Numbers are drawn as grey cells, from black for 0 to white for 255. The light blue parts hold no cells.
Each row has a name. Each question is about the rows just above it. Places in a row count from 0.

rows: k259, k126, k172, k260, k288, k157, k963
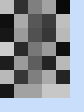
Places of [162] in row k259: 3
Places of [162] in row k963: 1 2
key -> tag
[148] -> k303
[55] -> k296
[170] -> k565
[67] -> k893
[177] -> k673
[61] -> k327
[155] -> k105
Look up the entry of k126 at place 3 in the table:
k327

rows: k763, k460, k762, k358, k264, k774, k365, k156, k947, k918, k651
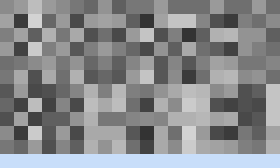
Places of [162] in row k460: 0 7 11
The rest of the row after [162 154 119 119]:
[133]
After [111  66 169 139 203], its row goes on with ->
[169 162 154 127 119 177]
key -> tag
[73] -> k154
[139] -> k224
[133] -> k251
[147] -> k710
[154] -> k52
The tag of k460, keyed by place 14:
k251
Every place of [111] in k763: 12 13 14 16 17 19

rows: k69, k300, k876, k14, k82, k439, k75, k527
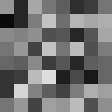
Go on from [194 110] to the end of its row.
[180 167 174]
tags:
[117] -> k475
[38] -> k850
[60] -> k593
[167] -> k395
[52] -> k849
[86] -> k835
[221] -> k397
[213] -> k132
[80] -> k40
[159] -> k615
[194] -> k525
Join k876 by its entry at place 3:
k40
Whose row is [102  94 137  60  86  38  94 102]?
k82
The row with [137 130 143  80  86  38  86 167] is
k876
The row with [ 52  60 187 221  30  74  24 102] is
k439
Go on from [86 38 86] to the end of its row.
[167]
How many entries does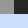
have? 2

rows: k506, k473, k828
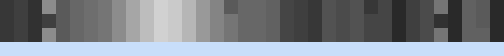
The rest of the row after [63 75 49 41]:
[97 90 41]
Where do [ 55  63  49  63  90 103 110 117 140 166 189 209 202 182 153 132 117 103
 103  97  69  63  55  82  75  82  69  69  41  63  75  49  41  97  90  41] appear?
k473

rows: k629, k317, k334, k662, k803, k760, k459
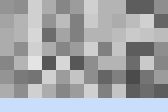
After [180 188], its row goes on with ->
[202 196 188]
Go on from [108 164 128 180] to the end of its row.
[180 188 202 196 188]
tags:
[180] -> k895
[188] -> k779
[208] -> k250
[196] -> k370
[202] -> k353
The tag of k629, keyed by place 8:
k895
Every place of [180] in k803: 1 7 8
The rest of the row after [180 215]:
[108 164 128 180 180 188 202 196 188]
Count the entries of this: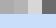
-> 4

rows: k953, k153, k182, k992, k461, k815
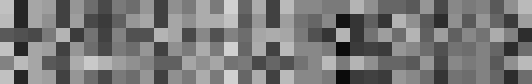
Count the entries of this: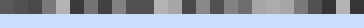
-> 26
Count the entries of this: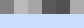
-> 6
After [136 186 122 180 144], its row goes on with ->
[102 102  89 150  73 136 122 130  89 144 186]

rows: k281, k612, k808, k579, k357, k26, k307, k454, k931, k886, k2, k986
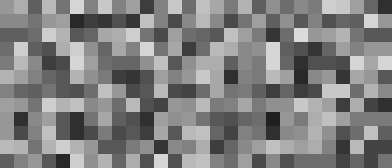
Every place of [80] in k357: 22 23
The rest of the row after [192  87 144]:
[173 173  95 137 122 213 101  47  80  80  74 213 167 213]
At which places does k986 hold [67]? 24 26
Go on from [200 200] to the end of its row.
[109 179 137]
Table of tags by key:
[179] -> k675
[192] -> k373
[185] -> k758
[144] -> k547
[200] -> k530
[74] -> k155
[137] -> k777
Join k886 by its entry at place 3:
k373
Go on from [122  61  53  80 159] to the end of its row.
[129 151 200 167  47 129 122 185 159  40 137 151  53 167 151  87]

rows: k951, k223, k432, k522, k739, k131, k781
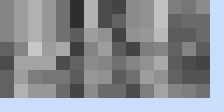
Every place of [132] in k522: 1 6 11 13
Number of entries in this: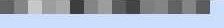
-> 15
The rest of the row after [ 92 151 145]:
[ 92 112 157 145  98  84  84]
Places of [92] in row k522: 8 14

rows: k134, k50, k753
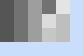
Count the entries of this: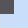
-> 1
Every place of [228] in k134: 4

